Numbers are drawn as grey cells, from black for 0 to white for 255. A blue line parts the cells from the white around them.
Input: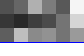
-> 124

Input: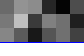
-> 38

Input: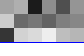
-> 142

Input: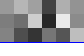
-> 66

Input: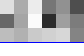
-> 118

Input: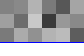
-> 122
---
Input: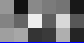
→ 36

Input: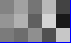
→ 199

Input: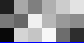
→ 45

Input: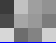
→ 208

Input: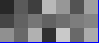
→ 171

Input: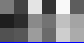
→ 171

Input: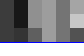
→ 82

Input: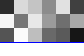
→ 22
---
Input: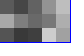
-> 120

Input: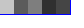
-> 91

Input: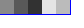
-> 137

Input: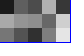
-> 118

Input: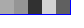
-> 149

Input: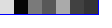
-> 88

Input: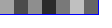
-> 121

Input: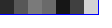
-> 87
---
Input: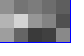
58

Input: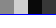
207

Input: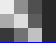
114

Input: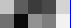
147

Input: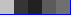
33

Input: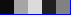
219

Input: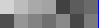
138

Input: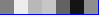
98
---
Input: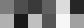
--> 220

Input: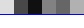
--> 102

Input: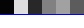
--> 161

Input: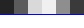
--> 142

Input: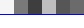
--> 86

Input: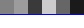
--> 102

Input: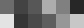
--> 128

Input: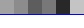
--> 40
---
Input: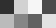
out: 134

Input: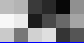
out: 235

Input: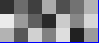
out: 155

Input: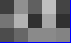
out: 179

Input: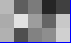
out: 226

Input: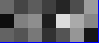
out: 128

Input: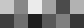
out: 111
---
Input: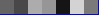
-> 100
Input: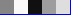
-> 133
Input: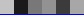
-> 195
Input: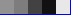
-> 146
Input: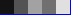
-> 19
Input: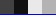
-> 65
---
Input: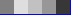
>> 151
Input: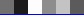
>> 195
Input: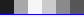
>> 138
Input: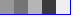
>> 58
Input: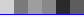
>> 42
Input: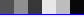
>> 189
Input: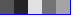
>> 115
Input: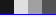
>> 160
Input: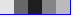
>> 133
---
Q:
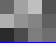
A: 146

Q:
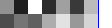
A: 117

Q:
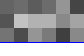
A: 194

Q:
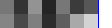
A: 73

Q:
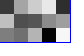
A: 79

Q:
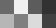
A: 127

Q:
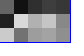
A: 217
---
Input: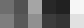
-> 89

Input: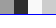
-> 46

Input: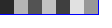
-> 181

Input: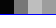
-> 119

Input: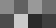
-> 202

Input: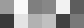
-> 228

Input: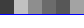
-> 193
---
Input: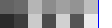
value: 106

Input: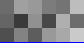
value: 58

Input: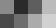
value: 42

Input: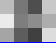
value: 126

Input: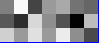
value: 46

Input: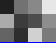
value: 60
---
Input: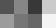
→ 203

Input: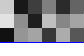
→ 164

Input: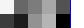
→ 82

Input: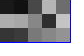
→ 196

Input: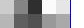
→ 230

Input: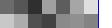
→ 223
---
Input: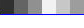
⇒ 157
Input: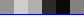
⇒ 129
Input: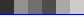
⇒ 204
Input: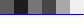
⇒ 239
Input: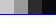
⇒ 11
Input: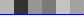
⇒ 162
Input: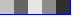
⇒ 47
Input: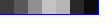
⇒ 12
